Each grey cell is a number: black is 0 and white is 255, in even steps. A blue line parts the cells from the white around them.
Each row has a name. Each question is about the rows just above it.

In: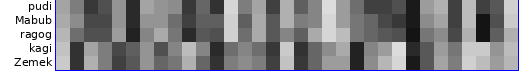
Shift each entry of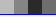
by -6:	[182 127 36 104]
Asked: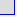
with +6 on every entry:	[226]

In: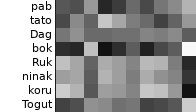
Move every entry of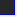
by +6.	[45]
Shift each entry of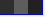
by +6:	[52 99 39]
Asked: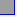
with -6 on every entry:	[152]
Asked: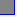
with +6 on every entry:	[138]
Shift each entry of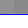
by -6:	[139 132]

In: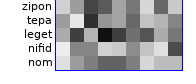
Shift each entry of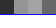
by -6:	[41 143 158 98]
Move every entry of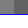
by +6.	[132 104]

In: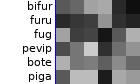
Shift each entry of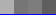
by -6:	[170 112 119 89]
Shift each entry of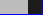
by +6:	[194 194 34]
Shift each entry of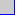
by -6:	[197]
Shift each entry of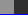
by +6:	[153 54]
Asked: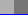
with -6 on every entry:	[170 112]
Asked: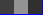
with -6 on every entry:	[56 141 42]

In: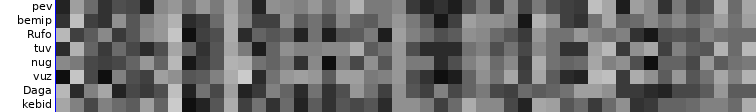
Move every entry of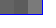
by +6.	[106 98 128]
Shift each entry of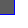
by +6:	[98]
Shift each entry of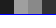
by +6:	[35 165 143 56]
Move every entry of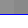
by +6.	[150 143]
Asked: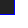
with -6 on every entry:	[29]
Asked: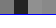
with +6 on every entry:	[128 41 150 143]
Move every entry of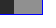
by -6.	[37 138 138]

